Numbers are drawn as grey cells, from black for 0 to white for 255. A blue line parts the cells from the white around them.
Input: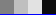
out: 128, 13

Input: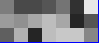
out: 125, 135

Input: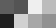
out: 94, 145

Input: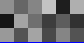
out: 144, 83

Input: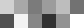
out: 209, 255

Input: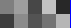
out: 127, 182

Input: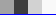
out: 163, 249

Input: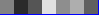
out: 130, 96
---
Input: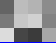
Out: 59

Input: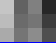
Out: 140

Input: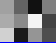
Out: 149

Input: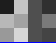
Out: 79

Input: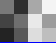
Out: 221

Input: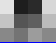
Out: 156

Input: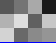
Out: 138

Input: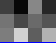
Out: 94

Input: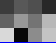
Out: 140

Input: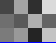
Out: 36
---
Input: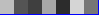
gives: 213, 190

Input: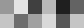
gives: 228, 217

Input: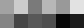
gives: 226, 204

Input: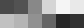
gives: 245, 233

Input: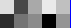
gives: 234, 222

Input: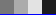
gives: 227, 171

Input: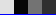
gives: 225, 115

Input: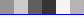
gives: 244, 203

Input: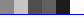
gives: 253, 197
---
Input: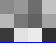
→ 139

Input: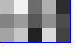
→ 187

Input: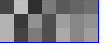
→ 68

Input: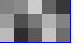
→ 130

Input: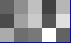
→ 98

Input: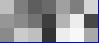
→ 191

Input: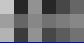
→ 199

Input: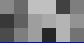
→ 137
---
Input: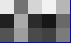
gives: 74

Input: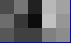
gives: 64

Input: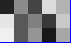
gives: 149

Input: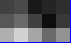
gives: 166

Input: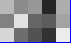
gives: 82

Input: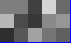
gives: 162
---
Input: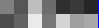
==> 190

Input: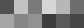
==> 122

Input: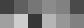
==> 118

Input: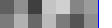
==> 63

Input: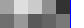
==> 203

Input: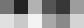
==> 178
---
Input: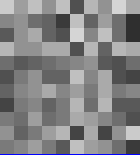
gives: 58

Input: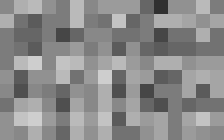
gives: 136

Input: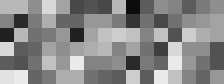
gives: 151

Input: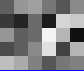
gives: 128

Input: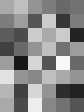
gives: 84

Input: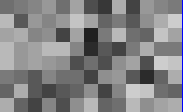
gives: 173
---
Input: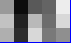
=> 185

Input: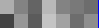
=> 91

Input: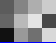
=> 228

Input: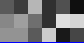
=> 111

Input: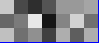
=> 232

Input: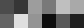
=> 148
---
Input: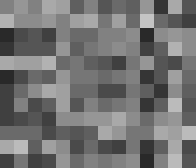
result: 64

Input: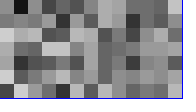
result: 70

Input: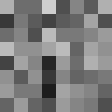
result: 100

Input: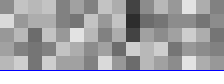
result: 184

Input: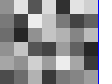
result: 76
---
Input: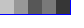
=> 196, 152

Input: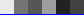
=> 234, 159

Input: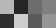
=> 206, 183

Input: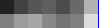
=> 220, 178

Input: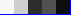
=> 247, 206

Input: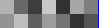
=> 200, 190
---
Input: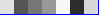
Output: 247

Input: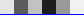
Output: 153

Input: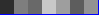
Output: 158

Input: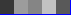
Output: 89

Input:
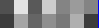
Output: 132

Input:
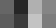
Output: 93

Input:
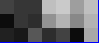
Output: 202
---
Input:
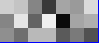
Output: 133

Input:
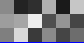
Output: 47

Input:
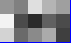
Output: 223

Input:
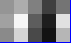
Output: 128

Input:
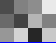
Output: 141

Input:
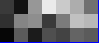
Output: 151

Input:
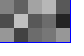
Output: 163

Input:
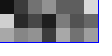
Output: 114

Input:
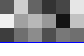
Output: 100

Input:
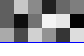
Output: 138
